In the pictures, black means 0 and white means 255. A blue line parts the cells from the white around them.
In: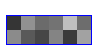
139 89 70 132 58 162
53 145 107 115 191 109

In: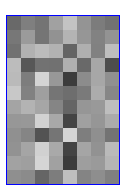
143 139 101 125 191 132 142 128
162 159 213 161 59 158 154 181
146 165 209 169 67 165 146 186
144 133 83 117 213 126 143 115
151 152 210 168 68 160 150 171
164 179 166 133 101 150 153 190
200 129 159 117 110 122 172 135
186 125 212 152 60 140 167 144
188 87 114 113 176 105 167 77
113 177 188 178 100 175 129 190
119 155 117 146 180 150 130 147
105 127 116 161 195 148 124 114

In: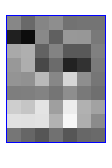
118 102 86 113 86 103 106
225 224 226 178 247 174 139
206 197 228 159 237 177 162
126 127 131 117 142 121 111
148 145 185 135 214 142 118
152 174 72 107 34 50 122
169 175 98 131 89 89 128
32 12 137 96 152 151 121
135 105 133 142 114 116 116

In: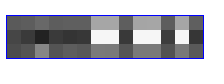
76 84 134 84 93 88 122 121 85 121 121 82 121 89
70 58 34 58 52 55 246 246 57 246 246 61 246 54
90 93 104 93 95 95 166 166 94 165 166 93 166 95

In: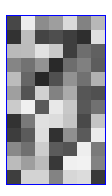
62 211 211 131 215 220 57
187 158 187 56 240 242 130
137 112 205 91 83 238 122
61 91 222 49 144 90 235
50 121 224 220 196 73 196
203 240 90 232 200 88 113
159 83 209 130 171 86 80
188 102 39 80 146 113 178
133 114 147 41 109 128 93
186 188 226 202 62 110 96
50 189 68 78 62 46 223
71 236 140 158 218 130 184

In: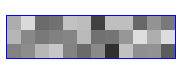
130 141 183 199 130 106 138 48 193 143 146 92
182 136 121 129 133 185 113 116 150 222 174 221
173 218 107 113 194 189 65 191 191 104 147 121
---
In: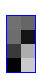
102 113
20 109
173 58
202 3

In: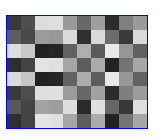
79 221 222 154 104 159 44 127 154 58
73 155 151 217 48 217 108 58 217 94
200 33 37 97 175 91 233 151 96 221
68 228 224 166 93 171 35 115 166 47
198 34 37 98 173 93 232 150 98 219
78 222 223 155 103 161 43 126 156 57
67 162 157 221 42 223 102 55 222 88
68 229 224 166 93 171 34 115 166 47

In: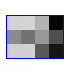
212 179 5 211
114 152 79 138
209 89 21 208

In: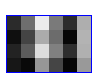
110 236 122 44 174 43
68 171 108 7 179 15
92 221 128 46 176 35
9 150 69 6 153 23

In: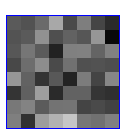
82 106 168 74 126 69 43 90
90 145 79 98 86 150 9 83
118 91 34 128 129 100 129 87
109 141 74 113 80 82 78 72
98 52 88 35 124 68 135 151
96 158 42 98 98 53 48 52
131 91 115 116 68 74 66 120
49 157 178 198 119 113 128 127

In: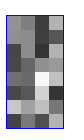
127 62 178 146
140 63 87 143
140 52 178 71
102 144 153 72
106 247 192 112
87 210 53 72
161 191 119 199
121 80 179 67

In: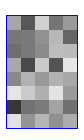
87 208 117 154 166
121 145 183 101 119
121 138 189 186 110
73 202 84 230 169
178 153 178 168 136
203 176 227 154 229
114 123 163 113 54
147 181 144 172 226

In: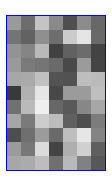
109 196 138 79 140 104 154
98 143 110 203 229 105 116
133 185 65 97 108 67 147
123 117 106 73 155 68 154
169 192 83 82 190 186 167
177 230 72 155 155 191 57
186 239 103 89 135 167 113
122 204 188 96 78 124 166
111 155 106 190 230 132 78
119 219 68 175 208 95 155
171 189 112 185 129 87 167
